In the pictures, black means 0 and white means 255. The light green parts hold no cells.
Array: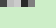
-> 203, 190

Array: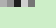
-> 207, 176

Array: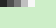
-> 247, 192

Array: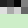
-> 222, 208

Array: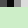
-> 220, 148

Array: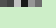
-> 193, 150
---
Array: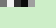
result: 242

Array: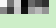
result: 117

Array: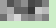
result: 83

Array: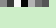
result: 57

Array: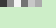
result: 145

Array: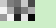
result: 126

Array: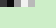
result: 11
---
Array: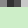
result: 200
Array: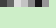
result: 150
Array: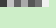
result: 241
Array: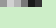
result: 52
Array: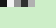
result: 177
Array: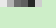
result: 206
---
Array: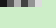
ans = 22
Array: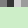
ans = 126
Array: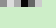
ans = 143
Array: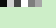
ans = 11
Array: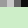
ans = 156
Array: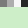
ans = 122
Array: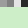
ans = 156
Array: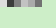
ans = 220
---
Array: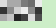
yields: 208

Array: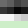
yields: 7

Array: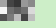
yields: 95

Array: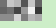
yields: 68

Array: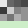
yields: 130

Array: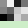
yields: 200

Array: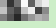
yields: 67

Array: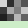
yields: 125

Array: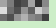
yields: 80
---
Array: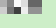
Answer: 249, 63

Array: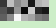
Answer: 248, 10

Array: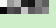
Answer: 247, 8

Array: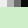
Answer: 238, 11

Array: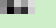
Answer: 221, 3

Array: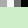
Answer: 246, 6

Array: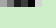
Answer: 212, 5
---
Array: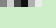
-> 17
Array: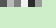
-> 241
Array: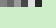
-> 72
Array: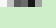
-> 107
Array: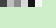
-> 216
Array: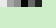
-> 7
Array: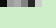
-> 130
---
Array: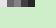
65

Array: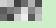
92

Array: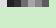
135

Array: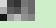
145

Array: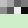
237

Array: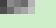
166

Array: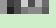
137
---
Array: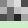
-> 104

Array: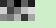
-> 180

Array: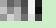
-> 112

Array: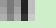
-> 175

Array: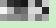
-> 202

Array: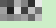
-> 160

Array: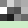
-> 27

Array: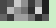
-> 114
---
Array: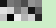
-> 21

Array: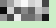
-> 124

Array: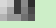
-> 216

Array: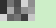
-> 47

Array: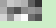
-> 163

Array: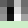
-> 94
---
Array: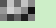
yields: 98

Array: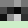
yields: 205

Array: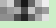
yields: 75

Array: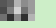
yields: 140

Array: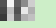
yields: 97

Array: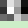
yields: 209

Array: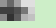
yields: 91
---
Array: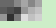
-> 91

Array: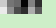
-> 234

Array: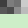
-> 88

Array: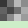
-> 99

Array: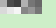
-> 217

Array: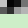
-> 89

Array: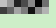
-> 61

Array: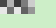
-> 231

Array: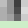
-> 174
